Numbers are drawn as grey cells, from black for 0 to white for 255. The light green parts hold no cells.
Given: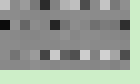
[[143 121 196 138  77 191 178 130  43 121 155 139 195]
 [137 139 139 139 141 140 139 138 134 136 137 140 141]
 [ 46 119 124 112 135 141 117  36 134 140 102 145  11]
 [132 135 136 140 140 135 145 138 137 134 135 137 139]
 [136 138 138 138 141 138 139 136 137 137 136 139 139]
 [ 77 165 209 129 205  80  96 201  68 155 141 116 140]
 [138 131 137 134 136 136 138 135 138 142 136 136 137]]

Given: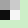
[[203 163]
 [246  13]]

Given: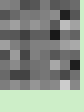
[[107  95  87 122  86  78 125 131]
 [ 86  32 140 129 120 123 105  83]
 [162 188  88 133 149 128 159 140]
 [ 99 117  24  95  94  64  87  89]
 [169 159 130 128 128 106 127 159]
 [103 109  87 114 128  69 155  78]
 [ 30 127 167 117 114 100 138 118]
 [112  73 103 118 111  67  67 105]
 [135 204 137 130 149 123 142 125]]

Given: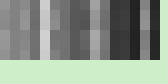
[[ 39 131  35  58  55 116 161  96  89 113 123 205 113 138 130 148]
 [ 42 142  36  61  57 111 150  87  88 111 136 198 110 146 130 140]
 [ 44 146  36  61  58 109 146  84  88 110 141 196 109 148 129 138]
 [ 39 124  35  57  54 120 167 102  89 114 114 208 113 133 130 152]
 [ 38 128  35  59  55 118 164  99  89 114 118 206 113 136 130 150]
 [ 39 135  36  59  56 114 157  93  89 113 127 203 112 141 129 145]]

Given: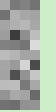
[[115 130 121 170]
 [163 167 177 114]
 [167 183 176 165]
 [189 143  60 157]
 [219 117 126 129]
 [165 164 180 187]
 [ 75 212 154 166]
 [198 147  80 163]
 [168 121 189 188]
 [106 164 169 148]
 [148 145 110 113]]

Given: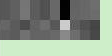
[[110 104  99   2 104  81  92 117  96  87]
 [108 104 101   3 104  81  92 118  96  87]
 [ 70  81  94 204  88 109  98  77  91 102]
 [ 72  88 109 137 105 100 100 113  91  95]]

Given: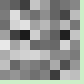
[[134 117 101 158 197  62  94 114]
 [188  69 100 142 112 137 221 123]
 [118 185 134 184 162 225 211 110]
 [196  32  95 132 207  27  63 161]
 [136 213 104 109 102 202 164 232]
 [123 141 137 191 213 209 201 172]
 [150  79 170 107 124 138 103 192]
 [190 200  60 129 112 129 149 137]]
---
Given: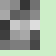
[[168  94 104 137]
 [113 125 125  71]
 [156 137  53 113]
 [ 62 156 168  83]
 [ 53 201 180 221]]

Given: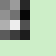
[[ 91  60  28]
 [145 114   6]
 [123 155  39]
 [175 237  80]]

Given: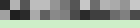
[[161  31  42 170  96 137 128  74  42  63  63 108 128  74]
 [ 42 179  85 189 189 149 118  85 199 108 179 170 149 199]]

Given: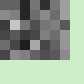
[[109  70  29 168  70  98 150]
 [ 70  89  59  70 127 109 150]
 [ 98  98  38 118  48 118 159]
 [138 127  38 109 138 109 159]
 [ 70 138 127  98  79  89 138]
 [ 59 197 118  79 118 127  89]]

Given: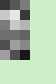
[[158  79  23]
 [ 56  88 123]
 [111 111  99]
 [ 79 158 135]
 [123 200 181]
 [200 230  56]]

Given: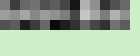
[[125  60 104 114  81  92  69  21 177 144  49  81 104]
 [ 81  92  30  60 104  11  30  49 104  69  49 114  92]
 [156 144 165 135 156 144 125  69 197 165 125 177 144]]

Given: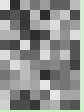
[[229  45 177 117 156  96  96 187]
 [ 84  65 219  75 187 105 126  84]
 [209  75  75  56 165 177  96  84]
 [ 65  84  56 187  45 165 197  75]
 [209 117  56 165 187 219 135 156]
 [197 126  65 145 105 229 165 165]
 [117 145 187 156  45  96 117 156]
 [219 156 105 105 219 145 197  84]
 [145 165 177 165 229 126 117 135]
 [177 177  75  45  75 197 145 219]
 [145 219 187 135 126 135 117  65]]

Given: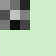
[[119  16  67]
 [149 110  37]
 [ 79 193 128]]
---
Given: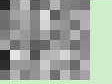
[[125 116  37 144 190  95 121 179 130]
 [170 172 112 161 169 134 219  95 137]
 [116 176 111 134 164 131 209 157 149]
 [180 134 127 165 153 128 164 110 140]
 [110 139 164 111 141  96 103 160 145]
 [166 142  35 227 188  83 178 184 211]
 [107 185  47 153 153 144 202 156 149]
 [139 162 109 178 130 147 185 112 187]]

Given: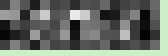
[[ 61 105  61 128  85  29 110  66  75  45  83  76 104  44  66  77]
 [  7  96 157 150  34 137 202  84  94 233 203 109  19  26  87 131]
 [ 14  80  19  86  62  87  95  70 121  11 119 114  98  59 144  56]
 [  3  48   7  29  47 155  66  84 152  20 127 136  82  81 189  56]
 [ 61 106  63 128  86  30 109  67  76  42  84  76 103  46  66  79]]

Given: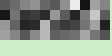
[[161 132  89 107 132 146 103  88 144 235  20]
 [198  91  23 116  51  60  43 151  90  37 124]
 [163  32 151  98  36  42 183  78  57  68 116]
 [117  84 159 133  87 138 184  95 105 112 166]]

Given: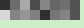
[[111  82  49 108 169  76 134 102]
 [132  83 215 132 149 127  47 118]]

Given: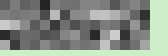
[[131 108  96 124  97 107  36 125 114 113 132 133 124  87 117]
 [101  48 126 118 123 128  75 186  72 138 141 191 193 176 145]
 [148  83 201 182 139  90 122  58 111  80 104  91 124 115  82]
 [124 130  43  81 106 105  80  87 132 146 102  41 152 204  51]
 [113 164 169  59 110  97 135 112 101 124 115 122 193 122  88]]

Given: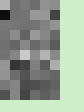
[[145 141 179 111 120 108]
 [151  67  14 113 116 153]
 [130 147 120 118 113 115]
 [135 105 115 139  99 152]
 [121  91 112 102 136 105]
 [179 136 115 133 202 139]
 [ 91 173 149  53  67 128]
 [111 102 147 108  84 118]
 [ 88  97 121 132  76  79]
 [ 93 107  81 134  69 107]]
